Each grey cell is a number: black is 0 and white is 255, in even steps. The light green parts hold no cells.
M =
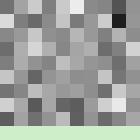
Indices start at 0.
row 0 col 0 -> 114
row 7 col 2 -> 89
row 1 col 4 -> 196
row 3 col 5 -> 165
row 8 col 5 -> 96
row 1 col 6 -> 152
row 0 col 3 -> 127
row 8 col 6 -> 147
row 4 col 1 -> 172
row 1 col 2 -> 106
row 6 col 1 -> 134
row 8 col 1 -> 162
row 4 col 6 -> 149
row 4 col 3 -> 132
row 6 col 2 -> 189
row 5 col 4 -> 160
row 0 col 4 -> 202
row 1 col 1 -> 126
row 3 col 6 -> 175
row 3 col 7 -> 109
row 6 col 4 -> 152
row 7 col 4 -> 101
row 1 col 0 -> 218
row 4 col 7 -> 143
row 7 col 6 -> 155
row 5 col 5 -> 142
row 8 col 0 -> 94
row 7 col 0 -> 208

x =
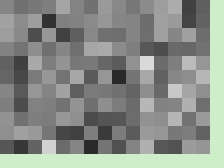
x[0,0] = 133
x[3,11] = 78
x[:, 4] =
[165, 128, 65, 134, 148, 115, 162, 114, 151, 70, 107]
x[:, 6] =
[113, 138, 136, 166, 121, 90, 122, 111, 75, 126, 42]
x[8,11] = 142
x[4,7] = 102
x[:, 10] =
[139, 109, 110, 87, 217, 168, 142, 183, 146, 154, 176]
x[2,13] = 160
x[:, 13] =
[65, 68, 160, 103, 187, 142, 165, 176, 114, 125, 155]
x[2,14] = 109
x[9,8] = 124
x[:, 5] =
[131, 130, 95, 112, 120, 167, 94, 147, 143, 65, 133]
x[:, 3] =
[127, 50, 151, 112, 126, 151, 132, 127, 124, 118, 209]
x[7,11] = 130
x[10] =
[86, 55, 99, 209, 107, 133, 42, 116, 81, 131, 176, 87, 82, 155, 149]
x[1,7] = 150
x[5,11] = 97
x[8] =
[146, 113, 127, 124, 151, 143, 75, 84, 86, 108, 146, 142, 181, 114, 154]
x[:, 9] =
[119, 132, 132, 127, 145, 116, 100, 107, 108, 91, 131]
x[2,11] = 160
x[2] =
[157, 136, 77, 151, 65, 95, 136, 112, 110, 132, 110, 160, 134, 160, 109]
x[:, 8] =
[136, 134, 110, 139, 91, 41, 113, 124, 86, 124, 81]
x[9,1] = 160
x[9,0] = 143
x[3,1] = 115

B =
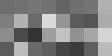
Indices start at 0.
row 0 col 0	110
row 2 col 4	194
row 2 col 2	51
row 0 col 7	176
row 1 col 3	218
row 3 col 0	91
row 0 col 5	111
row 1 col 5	91
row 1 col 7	171

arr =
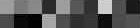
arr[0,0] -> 157
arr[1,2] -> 2
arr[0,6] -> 49
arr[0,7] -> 205
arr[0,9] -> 27
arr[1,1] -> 9
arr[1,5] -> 48

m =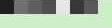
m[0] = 32
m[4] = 230
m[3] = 79

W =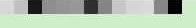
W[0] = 216
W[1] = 192
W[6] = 48

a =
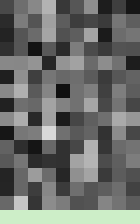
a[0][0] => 73
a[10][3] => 105
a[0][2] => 136
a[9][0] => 22
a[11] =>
[88, 118, 43, 51, 49, 163, 180, 76, 95, 125]
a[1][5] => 61
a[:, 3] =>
[179, 160, 165, 89, 38, 118, 133, 163, 161, 216, 105, 51, 108, 135, 140]
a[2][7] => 27
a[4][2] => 148
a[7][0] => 33
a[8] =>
[139, 173, 41, 161, 27, 70, 95, 111, 170, 151]
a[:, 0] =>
[73, 43, 35, 48, 136, 31, 136, 33, 139, 22, 98, 88, 36, 37, 104]
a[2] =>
[35, 85, 107, 165, 81, 94, 164, 27, 108, 117]
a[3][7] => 58
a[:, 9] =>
[22, 94, 117, 81, 29, 99, 93, 70, 151, 71, 115, 125, 80, 66, 92]
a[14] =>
[104, 198, 53, 140, 124, 81, 84, 133, 115, 92]
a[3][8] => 83
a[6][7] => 64
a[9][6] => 100
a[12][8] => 92
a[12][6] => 164
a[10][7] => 54
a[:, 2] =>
[136, 84, 107, 19, 148, 63, 90, 104, 41, 125, 21, 43, 156, 61, 53]
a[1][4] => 93
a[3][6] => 75

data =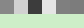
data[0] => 135
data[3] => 229
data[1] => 209
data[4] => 127
